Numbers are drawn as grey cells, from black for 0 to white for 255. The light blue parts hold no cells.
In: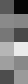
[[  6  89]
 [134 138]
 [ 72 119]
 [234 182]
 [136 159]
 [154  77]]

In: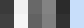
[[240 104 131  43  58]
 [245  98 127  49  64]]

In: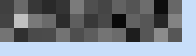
[[105  55  41  52 123  79  69  98  84 109  13 103  64]
 [193 121 106  44  94  56  72   9  98  86  39 131  67]
 [ 48  74  75 115  78  93 116 107  29  86 140  86 116]]

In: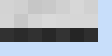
[[208 198 201 208 215 209 211]
 [199 212 217 215 214 214 212]
 [ 43  49  40  51  37  46  49]]

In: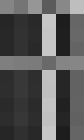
[[117 150  91 136 190 133]
 [ 48  41 199  29 102  38]
 [ 50  43 197  31 104  40]
 [ 50  41 198  31 100  40]
 [124 123 105 133 134 127]
 [ 56  46 192  38  98  45]
 [ 56  47 191  38  98  46]
 [ 52  43 196  33  99  42]
 [ 55  45 193  37  97  45]
 [ 48  40 199  29 101  38]]

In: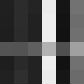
[[ 44  36 235  21 114  32]
 [ 44  33 238  19 109  31]
 [ 43  33 238  18 112  30]
 [ 83  95 177  79 160  84]
 [ 42  34 238  18 113  30]
 [ 47  34 235  22 107  33]]

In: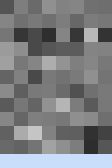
[[126 106 144 130 133 112 110  84]
 [112 121 112 125 103 124 119 133]
 [ 54  73  46 133  54 184  51 118]
 [142  73  86  92  92 132 130 155]
 [120 133 173 147 127 134 120 160]
 [129  73 121 114 122 144 116 100]
 [ 95 121 123 107  81 112 121 139]
 [119 100 146 181 124  90 120  90]
 [102 127 124 120 143 138 111 134]
 [171 197 130  96  95  49  66  97]
 [ 99 116 162 143 125  45  86 105]]

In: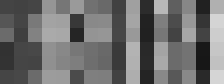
[[ 66  69 149 118 154 113 105  65 160  44 184  95 135  33 176  68]
 [ 69 121 163 161  56 137 138  70 165  34 127  76 152  53 212  86]
 [ 63 130 170 168  37 148 150  71 153  33 119  67 166  67 205 107]
 [ 70  72 145 136 119 111 105  58 179  41 164 107 115  24 198  50]
 [ 69  68 144 133 126 110 103  58 177  42 169 107 115  23 193  51]
 [ 72 107 156 155  75 127 126  66 174  36 137  88 137  41 213  69]]

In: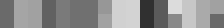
[[165 161  97 122 112 112 151 209 211  48  90 220 199 170 161 106]
 [165 161  97 122 112 112 162 209 211  48  90 137 199 170 105 106]]
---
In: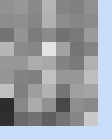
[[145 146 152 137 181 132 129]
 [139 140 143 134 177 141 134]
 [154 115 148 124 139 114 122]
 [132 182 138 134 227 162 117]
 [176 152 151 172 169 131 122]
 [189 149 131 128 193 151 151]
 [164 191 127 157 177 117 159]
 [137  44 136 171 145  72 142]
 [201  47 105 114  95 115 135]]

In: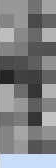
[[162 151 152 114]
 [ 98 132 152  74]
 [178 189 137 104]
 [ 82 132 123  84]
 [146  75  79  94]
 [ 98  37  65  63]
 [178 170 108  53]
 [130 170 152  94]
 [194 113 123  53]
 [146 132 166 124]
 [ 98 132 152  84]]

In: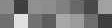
[[161 137  63 144 141 128 104  73]
 [ 62 111 224 114  94 168 156 110]]

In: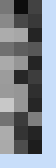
[[ 66 119  13]
 [ 57 137  73]
 [ 36 172 167]
 [ 87 112  94]
 [ 36 170 150]
 [ 61 156  39]
 [ 47 154 150]
 [ 38 200 150]
 [127 114  60]
 [ 36 172  52]
 [ 29 170  77]]

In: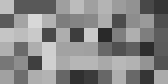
[[ 53 193  88  88  88 159 188 160 180 156 146  72]
 [ 78  90 164 216 178 125 132 137 173  76 141 154]
 [ 93 197 189 201  73 174  61 202  41 127 175 126]
 [ 91 176 106 174 207 162 162 160 104  80  96  45]
 [ 83 119 141  63 208 170 182 182 169 184 178 148]
 [171 161 110 174 179 102  48  59 103 174 104  53]]

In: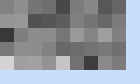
[[102 130 143 117 111  72 124 136  87]
 [124 150 152  81  86  93 127 116 104]
 [128  56 126 141 140 118 153 132 158]
 [112 120 142 141 130 104 109 115 120]
 [123 211 159 161 147 197 113  61 138]]

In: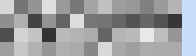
[[181 214 117 148 222 154 119 164 192 157 151 128 155]
 [ 55 143 176  67 147 100 221 118 116 102  83 103  83]
 [150  78 211 195  50 186 179 172 100 180 186 232 189]
 [170 158 198 177 150 175 170 136 216 168 159 172 171]]
